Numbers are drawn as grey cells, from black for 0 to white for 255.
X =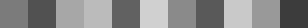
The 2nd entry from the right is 153
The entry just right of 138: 89
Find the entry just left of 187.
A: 167

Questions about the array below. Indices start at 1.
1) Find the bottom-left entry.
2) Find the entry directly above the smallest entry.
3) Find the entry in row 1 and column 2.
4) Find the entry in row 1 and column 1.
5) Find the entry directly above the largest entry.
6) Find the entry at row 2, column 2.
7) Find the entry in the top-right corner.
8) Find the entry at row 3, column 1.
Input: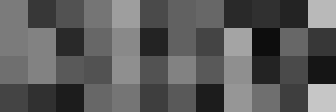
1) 68
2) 48
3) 55
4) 123
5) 21
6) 130
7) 185
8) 111

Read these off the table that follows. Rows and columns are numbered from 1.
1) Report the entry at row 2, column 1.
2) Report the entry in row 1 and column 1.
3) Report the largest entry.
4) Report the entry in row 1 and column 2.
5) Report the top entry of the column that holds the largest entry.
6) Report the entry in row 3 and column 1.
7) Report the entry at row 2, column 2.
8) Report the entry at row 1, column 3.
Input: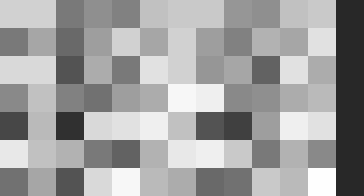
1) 121
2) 209
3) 254
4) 209
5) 201
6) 217
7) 166
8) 121

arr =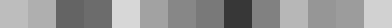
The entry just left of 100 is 175
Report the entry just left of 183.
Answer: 129
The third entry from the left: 100
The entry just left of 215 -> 108

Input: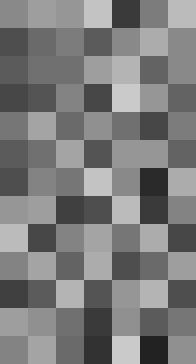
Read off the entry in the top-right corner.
187
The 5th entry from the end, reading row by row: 106
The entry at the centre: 195
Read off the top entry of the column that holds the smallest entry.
124
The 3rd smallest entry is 50
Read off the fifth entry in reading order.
58
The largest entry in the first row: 195
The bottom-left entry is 131
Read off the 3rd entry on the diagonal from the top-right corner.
180
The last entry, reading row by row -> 144
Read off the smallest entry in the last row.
34
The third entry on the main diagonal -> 112
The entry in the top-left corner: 137
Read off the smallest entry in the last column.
71
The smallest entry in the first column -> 64
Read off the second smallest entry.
42
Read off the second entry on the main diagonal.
106
